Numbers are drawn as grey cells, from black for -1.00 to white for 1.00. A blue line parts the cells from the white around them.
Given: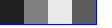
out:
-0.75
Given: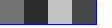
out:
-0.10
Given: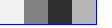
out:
0.89
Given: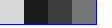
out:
0.69
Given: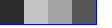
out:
-0.66
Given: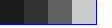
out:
-0.79
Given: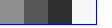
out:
0.11
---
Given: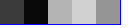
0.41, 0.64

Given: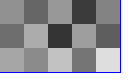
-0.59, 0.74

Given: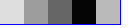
-0.20, 0.74

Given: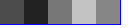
-0.07, 0.53

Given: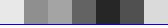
-0.22, 0.82

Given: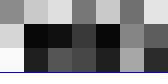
-0.55, 0.95

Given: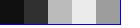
0.46, 0.84

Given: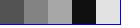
0.31, 0.77

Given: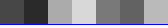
0.69, 0.69
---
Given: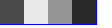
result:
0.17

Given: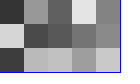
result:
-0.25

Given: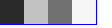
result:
-0.11

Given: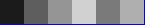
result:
0.17

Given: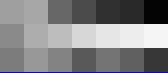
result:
-0.19

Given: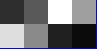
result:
1.00

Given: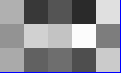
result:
-0.34

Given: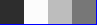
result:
0.48

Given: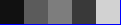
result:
-0.02

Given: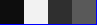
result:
-0.63
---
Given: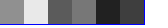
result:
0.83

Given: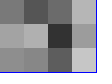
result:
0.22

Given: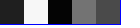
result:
-0.76

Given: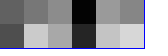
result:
0.59

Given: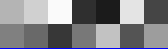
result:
-0.57

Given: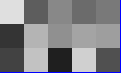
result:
-0.48
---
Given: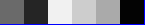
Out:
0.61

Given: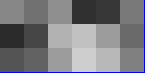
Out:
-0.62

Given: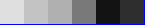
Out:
-0.05

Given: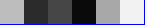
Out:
-0.93

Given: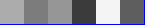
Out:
-0.54

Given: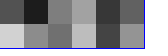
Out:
0.27

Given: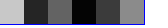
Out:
-0.97
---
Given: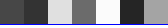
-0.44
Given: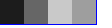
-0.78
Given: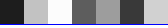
-0.77
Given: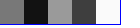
-0.06
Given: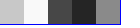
0.57
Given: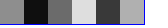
0.11
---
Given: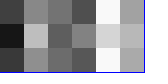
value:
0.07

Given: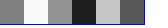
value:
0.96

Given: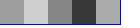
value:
0.62

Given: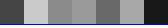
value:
0.59

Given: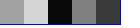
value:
0.66

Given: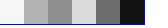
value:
0.40

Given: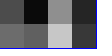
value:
-0.92

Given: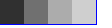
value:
-0.12

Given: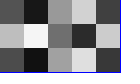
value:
-0.82
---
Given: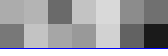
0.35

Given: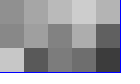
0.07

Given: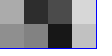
0.34

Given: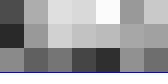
-0.68

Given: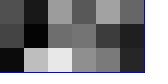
-0.47

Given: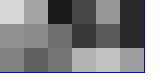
0.14

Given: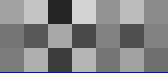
-0.08

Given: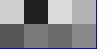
0.62
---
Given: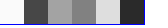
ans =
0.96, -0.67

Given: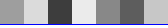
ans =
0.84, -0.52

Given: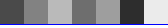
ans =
0.84, -0.65

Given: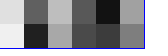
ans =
0.88, -0.86

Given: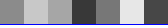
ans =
0.81, -0.56

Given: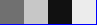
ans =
0.85, -0.87
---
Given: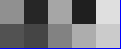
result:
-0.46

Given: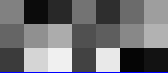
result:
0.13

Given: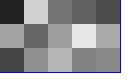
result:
-0.20

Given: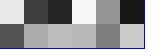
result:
0.34

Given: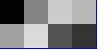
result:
0.71

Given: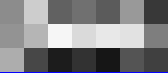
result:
0.42
